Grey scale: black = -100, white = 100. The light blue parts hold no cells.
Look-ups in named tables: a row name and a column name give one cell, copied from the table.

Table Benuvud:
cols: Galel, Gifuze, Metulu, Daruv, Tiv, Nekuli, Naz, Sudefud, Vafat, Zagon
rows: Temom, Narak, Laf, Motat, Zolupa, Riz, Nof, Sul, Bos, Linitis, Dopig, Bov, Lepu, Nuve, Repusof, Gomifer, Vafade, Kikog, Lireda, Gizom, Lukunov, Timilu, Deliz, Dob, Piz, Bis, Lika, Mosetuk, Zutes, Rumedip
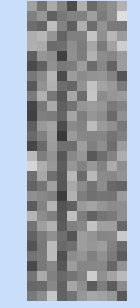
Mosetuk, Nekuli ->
1
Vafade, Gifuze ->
36
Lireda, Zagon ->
-22
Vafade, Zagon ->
11
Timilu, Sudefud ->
-9
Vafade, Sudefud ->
2
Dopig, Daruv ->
-25
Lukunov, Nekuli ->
21
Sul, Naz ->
15
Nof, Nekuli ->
22
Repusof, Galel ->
-45
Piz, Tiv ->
-12
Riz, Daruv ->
-50
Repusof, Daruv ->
-12
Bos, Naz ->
52
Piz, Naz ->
18
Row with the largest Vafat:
Motat

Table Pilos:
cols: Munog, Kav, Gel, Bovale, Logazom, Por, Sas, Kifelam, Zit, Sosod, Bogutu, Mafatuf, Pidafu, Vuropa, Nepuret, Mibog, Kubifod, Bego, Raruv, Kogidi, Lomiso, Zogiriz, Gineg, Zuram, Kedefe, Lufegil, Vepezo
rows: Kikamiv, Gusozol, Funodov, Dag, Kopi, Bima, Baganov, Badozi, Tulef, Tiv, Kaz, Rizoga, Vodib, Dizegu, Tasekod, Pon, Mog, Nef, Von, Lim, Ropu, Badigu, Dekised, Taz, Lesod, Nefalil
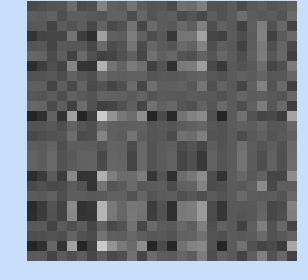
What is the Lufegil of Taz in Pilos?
-30
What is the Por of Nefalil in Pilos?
-27
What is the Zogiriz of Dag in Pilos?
-39
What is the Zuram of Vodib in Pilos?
-21
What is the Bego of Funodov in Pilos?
0
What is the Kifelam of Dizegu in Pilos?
3
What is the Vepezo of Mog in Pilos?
-15
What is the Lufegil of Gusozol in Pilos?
-35
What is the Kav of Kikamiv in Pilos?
-39
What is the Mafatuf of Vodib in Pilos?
-24
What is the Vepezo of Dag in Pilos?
-18
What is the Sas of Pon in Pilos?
-23
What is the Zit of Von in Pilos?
-33

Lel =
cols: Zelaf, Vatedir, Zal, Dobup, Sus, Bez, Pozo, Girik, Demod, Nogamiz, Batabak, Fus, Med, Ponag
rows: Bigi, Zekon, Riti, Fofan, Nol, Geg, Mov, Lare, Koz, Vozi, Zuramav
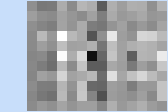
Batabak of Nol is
37
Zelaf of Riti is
12
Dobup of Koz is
42
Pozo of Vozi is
4
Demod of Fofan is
82
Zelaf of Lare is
5
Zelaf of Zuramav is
9
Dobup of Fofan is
100
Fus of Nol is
43
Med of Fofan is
65
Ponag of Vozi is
53
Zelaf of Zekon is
24
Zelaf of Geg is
5
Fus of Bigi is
36

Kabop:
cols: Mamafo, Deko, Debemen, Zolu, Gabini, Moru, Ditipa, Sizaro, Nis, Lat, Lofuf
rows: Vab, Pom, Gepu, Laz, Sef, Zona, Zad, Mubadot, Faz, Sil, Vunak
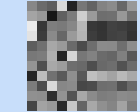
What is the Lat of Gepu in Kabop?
-51
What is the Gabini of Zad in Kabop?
-14
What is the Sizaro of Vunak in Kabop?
13
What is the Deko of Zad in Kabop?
-38
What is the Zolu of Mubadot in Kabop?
-30
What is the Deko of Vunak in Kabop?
28
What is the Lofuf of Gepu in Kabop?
-57
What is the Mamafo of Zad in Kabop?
16
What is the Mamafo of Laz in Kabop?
77
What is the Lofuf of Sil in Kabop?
7
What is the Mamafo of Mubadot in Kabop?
-72
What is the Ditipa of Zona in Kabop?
2
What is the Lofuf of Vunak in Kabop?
-3
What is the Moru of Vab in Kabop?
-7

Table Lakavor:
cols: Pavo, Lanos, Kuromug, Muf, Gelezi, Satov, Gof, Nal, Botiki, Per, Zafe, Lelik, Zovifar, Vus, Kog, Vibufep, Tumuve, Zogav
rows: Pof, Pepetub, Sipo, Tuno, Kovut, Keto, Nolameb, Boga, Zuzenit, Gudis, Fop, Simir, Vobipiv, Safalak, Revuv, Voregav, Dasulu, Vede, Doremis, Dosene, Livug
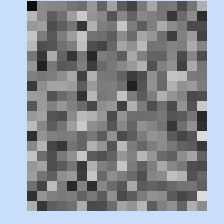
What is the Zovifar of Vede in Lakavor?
4
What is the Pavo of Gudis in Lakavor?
23
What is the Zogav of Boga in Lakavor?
-6
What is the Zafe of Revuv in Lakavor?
-3
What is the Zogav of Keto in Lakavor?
-40
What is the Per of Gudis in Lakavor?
51
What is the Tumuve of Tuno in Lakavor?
21
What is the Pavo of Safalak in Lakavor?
-63
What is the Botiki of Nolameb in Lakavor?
-6
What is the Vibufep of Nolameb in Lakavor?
-49
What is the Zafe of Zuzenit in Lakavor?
-75
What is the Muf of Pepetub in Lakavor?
-11
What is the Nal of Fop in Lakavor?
11
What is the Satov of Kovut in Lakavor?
49
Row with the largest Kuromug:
Doremis

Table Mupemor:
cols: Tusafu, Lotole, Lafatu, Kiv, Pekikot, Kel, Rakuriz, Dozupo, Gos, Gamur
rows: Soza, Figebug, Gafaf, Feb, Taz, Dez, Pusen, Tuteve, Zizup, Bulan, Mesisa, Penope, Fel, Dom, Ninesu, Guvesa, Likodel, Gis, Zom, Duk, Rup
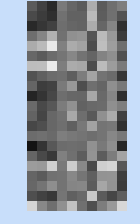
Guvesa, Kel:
-27
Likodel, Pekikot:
60
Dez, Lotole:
-29
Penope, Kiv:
-11
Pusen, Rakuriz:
-40
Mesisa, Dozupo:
-16

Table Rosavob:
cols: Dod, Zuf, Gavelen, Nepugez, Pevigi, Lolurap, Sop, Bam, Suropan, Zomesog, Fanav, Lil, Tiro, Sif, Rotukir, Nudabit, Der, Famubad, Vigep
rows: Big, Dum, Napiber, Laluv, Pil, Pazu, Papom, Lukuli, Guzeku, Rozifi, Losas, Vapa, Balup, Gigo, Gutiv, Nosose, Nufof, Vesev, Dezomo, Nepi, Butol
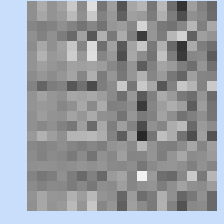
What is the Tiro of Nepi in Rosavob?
-3
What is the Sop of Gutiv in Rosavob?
5
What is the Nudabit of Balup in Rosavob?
46
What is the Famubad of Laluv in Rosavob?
25
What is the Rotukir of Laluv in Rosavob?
43
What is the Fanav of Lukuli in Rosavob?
18
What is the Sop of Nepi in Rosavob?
44
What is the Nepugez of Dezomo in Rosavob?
7
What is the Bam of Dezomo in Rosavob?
11
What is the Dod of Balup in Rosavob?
13
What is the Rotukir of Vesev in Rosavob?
-18
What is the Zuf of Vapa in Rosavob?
23
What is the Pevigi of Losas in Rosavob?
13
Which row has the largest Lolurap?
Gigo

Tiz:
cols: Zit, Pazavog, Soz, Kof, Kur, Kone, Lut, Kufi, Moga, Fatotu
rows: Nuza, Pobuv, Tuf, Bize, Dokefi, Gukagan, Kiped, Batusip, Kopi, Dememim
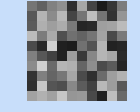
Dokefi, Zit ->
-41
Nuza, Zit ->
-8
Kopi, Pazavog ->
57
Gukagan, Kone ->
-55
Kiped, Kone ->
-21
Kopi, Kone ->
-28
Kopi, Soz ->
-33
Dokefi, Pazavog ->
-69
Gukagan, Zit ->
0
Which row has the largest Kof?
Dememim

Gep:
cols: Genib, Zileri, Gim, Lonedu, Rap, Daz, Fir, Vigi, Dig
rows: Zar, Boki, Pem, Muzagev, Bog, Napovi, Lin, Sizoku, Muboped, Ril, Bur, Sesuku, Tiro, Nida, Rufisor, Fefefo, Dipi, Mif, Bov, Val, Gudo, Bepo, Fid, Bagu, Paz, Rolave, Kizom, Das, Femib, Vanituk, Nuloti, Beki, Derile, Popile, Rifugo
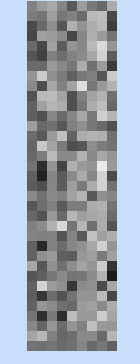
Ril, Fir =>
28
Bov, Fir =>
34
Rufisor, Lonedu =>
-4
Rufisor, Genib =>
-20
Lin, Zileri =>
-17
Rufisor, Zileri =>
57
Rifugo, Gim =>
-8
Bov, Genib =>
-28
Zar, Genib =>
2

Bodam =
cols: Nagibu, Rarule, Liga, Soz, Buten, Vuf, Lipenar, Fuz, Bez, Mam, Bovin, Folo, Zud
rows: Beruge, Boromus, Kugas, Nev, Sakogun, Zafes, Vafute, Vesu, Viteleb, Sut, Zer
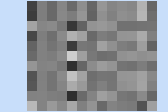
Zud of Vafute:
-14
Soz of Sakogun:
0
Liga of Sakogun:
-9
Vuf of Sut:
-17
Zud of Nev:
0
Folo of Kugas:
-10
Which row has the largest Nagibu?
Zer

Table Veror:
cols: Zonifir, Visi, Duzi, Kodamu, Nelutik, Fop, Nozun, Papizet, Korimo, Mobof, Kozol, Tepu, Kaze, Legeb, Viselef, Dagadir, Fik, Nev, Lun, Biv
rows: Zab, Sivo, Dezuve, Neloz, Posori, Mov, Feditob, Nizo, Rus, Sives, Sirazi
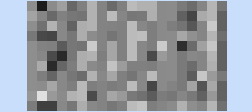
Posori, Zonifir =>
11
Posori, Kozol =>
47
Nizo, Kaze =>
46
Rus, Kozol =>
47
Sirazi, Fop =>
36
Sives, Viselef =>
-7
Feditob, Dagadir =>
-4
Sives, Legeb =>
-3
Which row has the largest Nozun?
Posori

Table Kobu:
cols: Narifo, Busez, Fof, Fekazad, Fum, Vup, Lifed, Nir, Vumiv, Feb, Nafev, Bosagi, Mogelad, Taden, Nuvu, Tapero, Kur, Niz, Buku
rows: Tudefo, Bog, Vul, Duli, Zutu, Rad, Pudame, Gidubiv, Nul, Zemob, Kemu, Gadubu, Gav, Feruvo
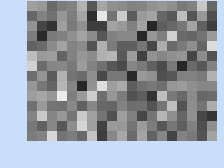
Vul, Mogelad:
-70
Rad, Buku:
-36
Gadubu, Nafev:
0
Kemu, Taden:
-8
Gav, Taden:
-32
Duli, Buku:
21
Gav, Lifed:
25
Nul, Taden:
-13
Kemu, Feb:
2
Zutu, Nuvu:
-17
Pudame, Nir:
-12
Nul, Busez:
-6
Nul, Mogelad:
-7
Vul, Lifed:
-52
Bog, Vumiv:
-10
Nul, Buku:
6
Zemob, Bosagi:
-26
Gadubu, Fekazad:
19
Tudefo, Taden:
19

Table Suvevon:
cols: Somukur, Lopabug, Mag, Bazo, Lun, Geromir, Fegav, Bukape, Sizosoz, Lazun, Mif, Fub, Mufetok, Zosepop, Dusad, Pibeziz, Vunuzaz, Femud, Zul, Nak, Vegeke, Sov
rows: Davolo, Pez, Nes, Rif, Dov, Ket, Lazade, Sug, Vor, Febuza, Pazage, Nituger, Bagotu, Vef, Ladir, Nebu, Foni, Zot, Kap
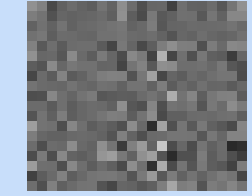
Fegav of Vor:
-20
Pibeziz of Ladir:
-19
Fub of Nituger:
-10
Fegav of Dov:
-14
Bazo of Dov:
-29
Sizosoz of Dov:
-46

